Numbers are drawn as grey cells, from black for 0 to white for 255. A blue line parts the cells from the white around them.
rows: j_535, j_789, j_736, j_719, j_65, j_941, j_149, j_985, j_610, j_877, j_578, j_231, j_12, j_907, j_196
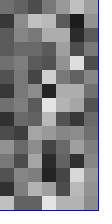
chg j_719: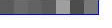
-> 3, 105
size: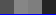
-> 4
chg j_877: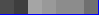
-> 5, 134

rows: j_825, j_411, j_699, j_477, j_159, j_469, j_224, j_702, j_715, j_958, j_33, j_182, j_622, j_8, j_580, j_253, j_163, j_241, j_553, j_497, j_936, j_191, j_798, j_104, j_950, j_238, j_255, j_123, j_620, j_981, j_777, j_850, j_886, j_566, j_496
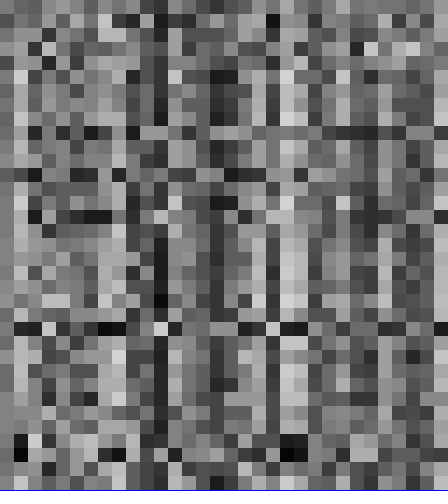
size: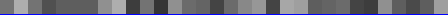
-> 32
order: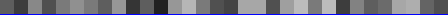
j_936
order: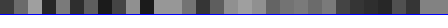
j_958
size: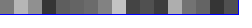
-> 17
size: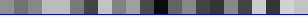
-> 22
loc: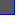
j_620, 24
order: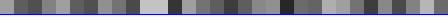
j_950

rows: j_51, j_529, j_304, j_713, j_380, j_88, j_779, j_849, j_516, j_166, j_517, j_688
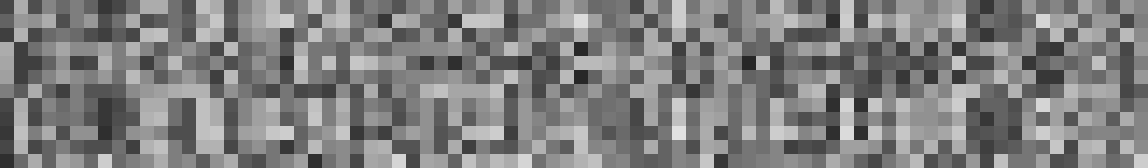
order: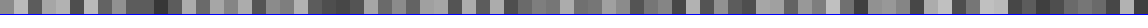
j_304
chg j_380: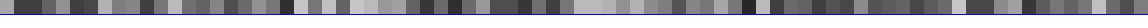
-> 47, 145
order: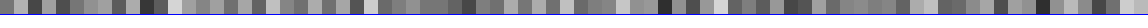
j_849

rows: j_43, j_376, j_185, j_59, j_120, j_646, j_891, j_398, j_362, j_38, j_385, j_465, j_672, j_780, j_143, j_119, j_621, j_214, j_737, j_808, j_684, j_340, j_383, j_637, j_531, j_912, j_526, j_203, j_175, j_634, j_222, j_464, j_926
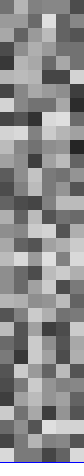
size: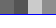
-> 4
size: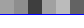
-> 6
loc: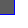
j_672, 1
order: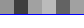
j_175
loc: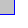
j_672, 3
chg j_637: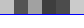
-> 1, 187
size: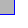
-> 1

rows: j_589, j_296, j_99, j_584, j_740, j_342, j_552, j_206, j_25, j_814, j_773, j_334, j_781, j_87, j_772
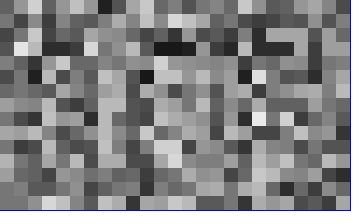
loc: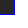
j_584, 17
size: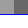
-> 2
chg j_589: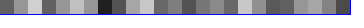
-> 16, 132
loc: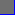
j_781, 7
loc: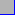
j_334, 1
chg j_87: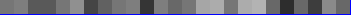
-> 19, 185
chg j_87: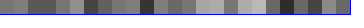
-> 23, 61

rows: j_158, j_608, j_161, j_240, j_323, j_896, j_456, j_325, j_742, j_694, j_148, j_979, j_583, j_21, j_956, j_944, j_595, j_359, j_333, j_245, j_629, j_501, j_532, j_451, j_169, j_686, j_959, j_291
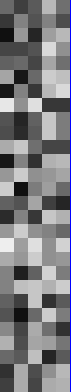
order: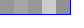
j_583
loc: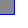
j_451, 1

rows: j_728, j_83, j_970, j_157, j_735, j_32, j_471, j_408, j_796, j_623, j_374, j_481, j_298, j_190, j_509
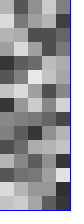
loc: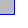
j_735, 4
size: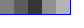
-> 5
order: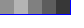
j_623
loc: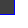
j_83, 5
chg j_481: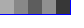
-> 1, 180

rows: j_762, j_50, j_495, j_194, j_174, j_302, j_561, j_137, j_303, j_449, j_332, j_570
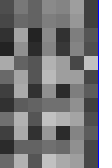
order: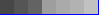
j_174
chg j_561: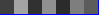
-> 2, 170
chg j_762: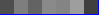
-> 2, 120
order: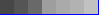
j_570
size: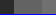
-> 4
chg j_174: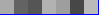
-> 7, 193

